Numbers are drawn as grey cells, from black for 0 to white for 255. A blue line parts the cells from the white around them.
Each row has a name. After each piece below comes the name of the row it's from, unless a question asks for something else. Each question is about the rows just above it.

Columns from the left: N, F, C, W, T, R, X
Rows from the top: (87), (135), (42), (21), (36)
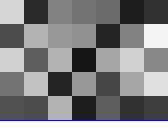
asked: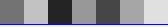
(21)
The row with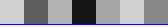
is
(42)
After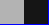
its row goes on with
[166 208 136]
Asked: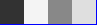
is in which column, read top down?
X

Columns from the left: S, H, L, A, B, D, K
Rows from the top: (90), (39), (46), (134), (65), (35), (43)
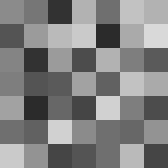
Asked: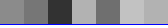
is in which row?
(90)
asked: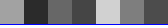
(65)
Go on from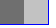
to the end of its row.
[178]
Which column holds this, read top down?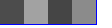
A
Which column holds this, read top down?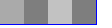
D
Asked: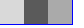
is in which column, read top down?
K

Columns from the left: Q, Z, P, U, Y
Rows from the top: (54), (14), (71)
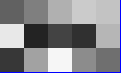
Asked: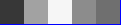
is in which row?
(71)
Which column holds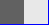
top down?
Q
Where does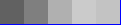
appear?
(54)
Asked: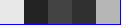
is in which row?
(14)
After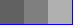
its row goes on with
[203 195]

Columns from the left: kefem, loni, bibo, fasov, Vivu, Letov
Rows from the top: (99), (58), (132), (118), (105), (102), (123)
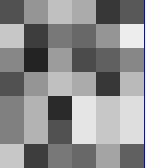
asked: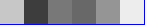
(58)
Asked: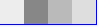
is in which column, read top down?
Letov
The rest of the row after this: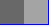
[96]
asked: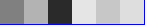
(105)

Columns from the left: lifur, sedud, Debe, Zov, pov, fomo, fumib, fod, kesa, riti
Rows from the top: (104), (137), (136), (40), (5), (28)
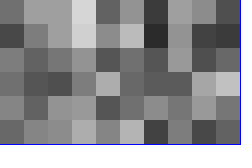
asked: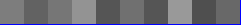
(136)
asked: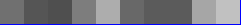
(40)
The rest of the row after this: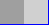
[140 187  43 147  66  59]
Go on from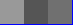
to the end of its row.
[140 118 153 118]

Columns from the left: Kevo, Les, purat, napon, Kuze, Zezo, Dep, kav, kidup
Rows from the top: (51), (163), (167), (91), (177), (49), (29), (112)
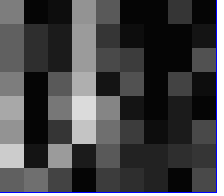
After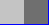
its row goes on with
[60 13 27 73]
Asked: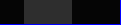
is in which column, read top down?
Les
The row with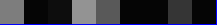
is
(51)

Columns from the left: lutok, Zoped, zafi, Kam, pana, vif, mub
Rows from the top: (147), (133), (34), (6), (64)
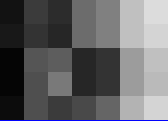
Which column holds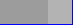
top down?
vif
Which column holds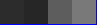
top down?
zafi
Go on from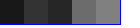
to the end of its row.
[192 212]

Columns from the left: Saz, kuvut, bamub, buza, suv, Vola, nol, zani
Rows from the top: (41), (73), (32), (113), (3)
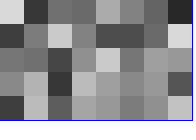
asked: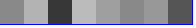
(113)
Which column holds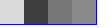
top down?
Saz

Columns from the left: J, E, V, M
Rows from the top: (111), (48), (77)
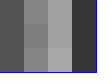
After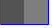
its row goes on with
[161  55]
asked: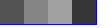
(111)

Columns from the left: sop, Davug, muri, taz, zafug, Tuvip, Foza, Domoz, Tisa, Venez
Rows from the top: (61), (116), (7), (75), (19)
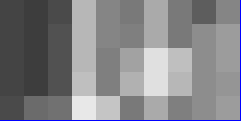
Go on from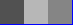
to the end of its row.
[127 170 121 141 156]
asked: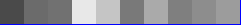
(19)
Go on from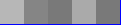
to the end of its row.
[ 93 133]
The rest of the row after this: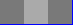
[ 93 133]
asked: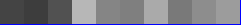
(116)

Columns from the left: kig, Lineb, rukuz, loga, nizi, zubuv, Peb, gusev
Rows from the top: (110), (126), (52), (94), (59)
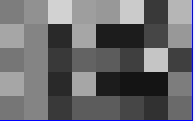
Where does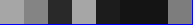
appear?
(94)
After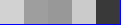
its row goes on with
[182]
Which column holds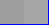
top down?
loga
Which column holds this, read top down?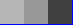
gusev
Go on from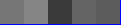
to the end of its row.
[ 63 197  63]
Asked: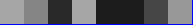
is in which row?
(126)
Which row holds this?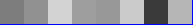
(110)

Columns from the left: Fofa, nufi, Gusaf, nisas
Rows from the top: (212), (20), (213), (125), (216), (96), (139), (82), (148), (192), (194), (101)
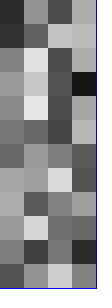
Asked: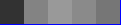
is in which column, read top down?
Fofa
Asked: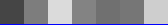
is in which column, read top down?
Gusaf
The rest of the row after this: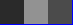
[174]
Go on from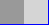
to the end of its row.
[112 104]

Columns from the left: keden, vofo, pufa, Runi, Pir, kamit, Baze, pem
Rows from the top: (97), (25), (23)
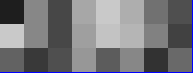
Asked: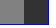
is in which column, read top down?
Baze
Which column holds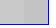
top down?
Pir
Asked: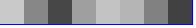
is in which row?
(25)
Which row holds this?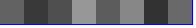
(23)
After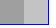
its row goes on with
[181 129  65]
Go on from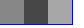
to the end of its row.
[201 174 113  79]

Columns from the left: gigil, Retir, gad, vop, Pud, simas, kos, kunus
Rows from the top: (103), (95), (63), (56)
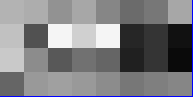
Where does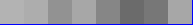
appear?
(103)
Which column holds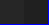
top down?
simas
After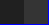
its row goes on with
[10]
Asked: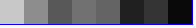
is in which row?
(63)
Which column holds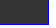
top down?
kos
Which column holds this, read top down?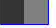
kos

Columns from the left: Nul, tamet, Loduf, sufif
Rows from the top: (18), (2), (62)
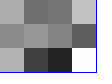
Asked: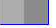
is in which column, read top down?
Nul
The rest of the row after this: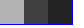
[254]
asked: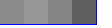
(2)
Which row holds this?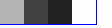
(62)

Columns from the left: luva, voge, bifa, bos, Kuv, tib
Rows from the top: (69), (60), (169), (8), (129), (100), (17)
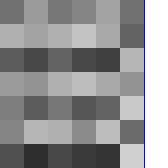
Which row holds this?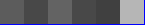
(169)
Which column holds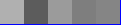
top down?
luva
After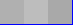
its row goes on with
[147]
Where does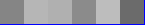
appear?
(100)
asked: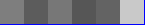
(129)
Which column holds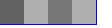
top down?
bifa

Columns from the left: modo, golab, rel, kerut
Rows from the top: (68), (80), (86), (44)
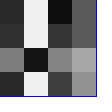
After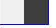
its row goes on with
[146]
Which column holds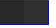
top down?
modo
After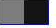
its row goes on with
[131 166]

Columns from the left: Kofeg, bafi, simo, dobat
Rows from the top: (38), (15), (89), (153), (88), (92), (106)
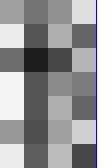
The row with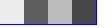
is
(106)

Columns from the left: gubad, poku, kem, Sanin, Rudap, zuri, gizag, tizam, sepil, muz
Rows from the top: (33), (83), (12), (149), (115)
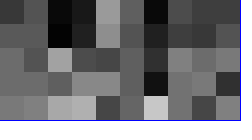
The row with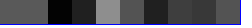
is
(83)
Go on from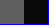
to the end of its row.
[76 62 62]
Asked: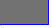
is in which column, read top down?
tizam
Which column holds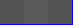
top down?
poku

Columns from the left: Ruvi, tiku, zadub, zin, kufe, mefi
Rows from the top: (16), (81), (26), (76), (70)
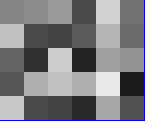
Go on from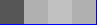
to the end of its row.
[233  27]
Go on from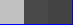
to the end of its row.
[ 92 181 107]
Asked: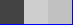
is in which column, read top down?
zadub

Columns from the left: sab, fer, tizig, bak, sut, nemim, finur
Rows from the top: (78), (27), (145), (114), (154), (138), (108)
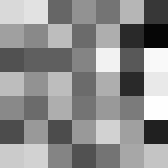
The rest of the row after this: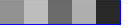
[233]
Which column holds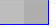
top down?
tizig
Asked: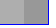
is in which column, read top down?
sut
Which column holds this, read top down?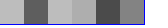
tizig
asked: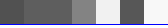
(145)
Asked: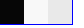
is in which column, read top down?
finur

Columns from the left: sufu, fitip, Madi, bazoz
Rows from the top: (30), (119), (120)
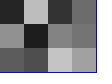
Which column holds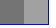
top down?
bazoz
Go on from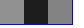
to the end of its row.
[116]

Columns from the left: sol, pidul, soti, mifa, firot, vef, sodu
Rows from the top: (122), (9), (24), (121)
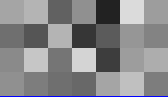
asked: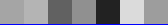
(122)
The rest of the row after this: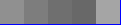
[192 125]
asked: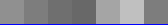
(121)

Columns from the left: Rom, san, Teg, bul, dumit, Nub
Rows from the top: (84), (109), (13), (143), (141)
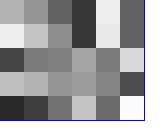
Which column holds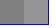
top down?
Teg
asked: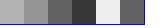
(84)
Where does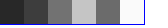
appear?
(141)
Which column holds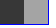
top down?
bul
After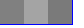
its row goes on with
[217]
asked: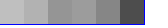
(143)

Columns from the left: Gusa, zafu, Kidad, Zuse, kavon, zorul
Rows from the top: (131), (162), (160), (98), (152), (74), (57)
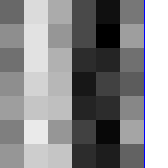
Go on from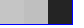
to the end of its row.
[ 44 135]
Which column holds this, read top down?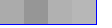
Kidad

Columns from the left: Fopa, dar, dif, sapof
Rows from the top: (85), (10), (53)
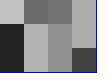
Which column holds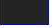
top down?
Fopa
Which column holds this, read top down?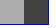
sapof

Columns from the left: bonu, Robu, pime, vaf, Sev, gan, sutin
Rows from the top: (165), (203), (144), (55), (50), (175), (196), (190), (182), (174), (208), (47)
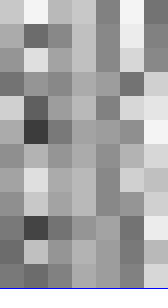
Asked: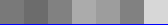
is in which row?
(47)
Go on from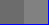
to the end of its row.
[171 157 129 215]

